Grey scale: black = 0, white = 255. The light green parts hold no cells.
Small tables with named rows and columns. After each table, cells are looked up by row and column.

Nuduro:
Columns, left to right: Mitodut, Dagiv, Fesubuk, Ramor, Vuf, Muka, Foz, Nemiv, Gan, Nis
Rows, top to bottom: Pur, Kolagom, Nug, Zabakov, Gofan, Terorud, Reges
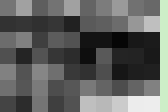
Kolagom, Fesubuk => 48
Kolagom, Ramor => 54
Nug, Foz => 19
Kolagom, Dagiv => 53
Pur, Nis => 104
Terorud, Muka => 121
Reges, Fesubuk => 117
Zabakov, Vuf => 44
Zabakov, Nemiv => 36
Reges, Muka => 191
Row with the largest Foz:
Reges

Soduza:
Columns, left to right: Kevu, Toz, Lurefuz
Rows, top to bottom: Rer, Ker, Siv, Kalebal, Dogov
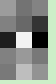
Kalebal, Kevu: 129
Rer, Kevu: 156
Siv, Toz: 243
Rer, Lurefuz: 131
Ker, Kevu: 129
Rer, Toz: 115
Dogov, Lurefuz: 147
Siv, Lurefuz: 0

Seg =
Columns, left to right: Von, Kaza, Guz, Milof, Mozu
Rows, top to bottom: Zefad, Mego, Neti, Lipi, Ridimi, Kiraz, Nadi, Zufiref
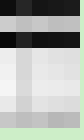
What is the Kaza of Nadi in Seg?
210
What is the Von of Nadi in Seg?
233
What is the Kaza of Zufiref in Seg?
190
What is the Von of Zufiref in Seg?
199
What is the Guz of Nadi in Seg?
227
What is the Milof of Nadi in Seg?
223
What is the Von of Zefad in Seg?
14
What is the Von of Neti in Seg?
8
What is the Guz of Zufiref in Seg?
195
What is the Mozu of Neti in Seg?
20
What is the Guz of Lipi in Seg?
230
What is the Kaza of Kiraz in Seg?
218
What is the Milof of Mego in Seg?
190
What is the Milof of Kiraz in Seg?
235
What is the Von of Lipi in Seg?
237
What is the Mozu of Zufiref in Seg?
187

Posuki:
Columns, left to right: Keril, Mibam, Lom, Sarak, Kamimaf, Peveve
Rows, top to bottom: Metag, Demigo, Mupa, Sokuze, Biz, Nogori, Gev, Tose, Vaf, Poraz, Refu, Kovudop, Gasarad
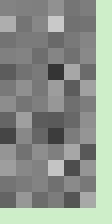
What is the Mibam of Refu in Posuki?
136
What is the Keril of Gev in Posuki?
141
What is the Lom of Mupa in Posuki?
123
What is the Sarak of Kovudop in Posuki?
112
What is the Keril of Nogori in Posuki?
121
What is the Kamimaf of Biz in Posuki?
167
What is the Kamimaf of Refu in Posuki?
77
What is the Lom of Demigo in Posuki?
135
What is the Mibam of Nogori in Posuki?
144
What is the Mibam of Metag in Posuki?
128

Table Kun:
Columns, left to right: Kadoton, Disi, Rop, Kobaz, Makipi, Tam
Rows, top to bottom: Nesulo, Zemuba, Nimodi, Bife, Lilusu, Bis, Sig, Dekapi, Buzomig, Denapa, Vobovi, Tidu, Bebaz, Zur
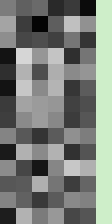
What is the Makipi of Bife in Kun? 47
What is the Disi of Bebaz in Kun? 97
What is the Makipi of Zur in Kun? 71
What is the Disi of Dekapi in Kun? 138
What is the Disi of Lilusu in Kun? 178
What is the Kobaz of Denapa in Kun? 178

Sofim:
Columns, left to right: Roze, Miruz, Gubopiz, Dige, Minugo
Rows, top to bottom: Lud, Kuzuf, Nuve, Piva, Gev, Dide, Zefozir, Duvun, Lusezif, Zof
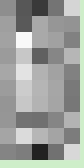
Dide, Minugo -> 121
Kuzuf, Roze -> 159
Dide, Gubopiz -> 181
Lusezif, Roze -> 165
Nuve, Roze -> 162
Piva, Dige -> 134
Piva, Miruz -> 199
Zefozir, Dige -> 165
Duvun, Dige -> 133
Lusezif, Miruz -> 219
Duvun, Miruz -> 114
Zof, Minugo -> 216
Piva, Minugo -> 182
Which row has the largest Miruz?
Nuve

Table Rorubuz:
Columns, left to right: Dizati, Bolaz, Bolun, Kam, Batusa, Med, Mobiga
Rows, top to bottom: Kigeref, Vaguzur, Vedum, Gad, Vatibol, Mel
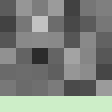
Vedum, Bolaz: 137
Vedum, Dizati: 86
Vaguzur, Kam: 108
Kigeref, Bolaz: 150
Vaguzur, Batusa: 72
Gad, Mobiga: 87
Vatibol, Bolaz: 108
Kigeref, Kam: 155
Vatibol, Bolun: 106
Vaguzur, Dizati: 66
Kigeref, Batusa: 65
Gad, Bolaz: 99
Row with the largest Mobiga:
Mel

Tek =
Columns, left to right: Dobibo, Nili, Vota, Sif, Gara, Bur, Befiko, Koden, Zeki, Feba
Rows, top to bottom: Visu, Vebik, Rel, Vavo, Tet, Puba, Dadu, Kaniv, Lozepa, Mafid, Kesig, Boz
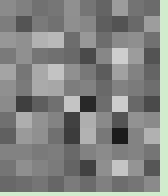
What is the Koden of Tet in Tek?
161
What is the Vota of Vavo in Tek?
117
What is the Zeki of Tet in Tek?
129
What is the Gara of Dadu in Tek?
196
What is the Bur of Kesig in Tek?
64
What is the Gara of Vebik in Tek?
142
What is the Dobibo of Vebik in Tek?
125
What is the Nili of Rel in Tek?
144
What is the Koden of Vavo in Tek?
206
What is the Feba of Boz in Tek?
138
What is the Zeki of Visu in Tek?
115
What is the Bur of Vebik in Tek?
135

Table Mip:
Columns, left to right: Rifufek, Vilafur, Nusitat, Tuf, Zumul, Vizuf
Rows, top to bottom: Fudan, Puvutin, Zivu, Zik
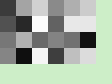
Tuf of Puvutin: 98
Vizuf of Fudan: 204
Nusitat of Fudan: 209
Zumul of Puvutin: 232
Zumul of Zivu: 113
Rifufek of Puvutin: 81
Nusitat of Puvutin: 251
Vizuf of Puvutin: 231
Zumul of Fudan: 175
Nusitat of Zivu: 105
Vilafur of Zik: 15
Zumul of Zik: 191
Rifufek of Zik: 133
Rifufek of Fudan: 59
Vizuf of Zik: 220
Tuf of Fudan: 138
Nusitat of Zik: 245

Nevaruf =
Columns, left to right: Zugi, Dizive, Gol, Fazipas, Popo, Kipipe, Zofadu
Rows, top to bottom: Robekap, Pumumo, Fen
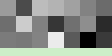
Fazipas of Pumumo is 54
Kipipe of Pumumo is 142
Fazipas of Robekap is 179
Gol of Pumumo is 129
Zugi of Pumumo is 110
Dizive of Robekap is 75
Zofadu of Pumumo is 42
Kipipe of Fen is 1
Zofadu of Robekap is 107
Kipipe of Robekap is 130
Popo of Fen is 90
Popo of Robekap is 161

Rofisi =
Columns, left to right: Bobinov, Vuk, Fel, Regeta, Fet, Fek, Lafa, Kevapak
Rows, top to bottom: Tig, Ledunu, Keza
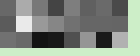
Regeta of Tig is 68
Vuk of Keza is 105
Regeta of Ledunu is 134
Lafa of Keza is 26
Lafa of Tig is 106
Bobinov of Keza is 113
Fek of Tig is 96
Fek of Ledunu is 102
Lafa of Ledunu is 102
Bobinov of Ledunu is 91
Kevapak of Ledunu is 101
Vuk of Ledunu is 234
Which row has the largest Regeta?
Ledunu

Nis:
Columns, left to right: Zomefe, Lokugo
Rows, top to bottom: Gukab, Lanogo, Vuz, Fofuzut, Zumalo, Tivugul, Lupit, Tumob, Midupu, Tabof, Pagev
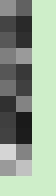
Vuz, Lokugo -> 47
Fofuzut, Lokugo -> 154
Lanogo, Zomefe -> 68
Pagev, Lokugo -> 193
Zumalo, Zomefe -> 86
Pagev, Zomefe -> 154
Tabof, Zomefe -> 213

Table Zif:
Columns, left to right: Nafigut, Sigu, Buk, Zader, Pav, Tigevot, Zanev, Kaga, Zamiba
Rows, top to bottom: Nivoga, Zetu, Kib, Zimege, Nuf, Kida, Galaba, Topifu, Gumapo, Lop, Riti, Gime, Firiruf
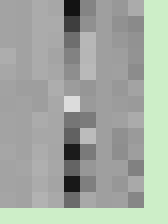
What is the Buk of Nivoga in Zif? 171
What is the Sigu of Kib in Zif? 162
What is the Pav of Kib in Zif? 110
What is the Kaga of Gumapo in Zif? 144
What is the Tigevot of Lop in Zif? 122
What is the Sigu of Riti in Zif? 165
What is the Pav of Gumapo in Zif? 97
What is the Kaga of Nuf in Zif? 160
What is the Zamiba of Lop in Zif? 158
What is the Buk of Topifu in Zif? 171
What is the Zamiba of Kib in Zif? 146
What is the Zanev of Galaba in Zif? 159
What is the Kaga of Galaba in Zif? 156
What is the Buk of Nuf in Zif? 171
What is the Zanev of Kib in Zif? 159
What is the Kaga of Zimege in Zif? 158
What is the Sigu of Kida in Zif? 158
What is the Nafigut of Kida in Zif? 162
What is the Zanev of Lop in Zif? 159
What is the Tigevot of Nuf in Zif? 185

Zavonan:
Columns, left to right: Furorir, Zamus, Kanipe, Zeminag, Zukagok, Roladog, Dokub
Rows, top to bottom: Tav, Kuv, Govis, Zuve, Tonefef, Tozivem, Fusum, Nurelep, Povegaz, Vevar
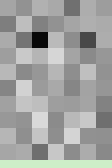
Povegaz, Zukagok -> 212
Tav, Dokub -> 157
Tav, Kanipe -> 177
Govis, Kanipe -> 8
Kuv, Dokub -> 171
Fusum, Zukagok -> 156
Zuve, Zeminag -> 214
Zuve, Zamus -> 201
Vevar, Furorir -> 166
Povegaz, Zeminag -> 142
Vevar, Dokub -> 137
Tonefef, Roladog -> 191

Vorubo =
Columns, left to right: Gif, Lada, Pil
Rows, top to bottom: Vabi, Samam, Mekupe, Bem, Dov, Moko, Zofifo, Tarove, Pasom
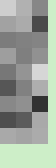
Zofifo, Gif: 136
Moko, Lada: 129
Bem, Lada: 127
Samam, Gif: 162
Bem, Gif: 158
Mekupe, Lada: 129
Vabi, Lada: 177
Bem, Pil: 145
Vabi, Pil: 135
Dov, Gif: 119
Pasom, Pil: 171
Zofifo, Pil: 50
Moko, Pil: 174
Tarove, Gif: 78
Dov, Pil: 214
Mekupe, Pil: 132
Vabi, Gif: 206
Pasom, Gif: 169
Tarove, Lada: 91
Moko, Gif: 86
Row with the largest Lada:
Vabi

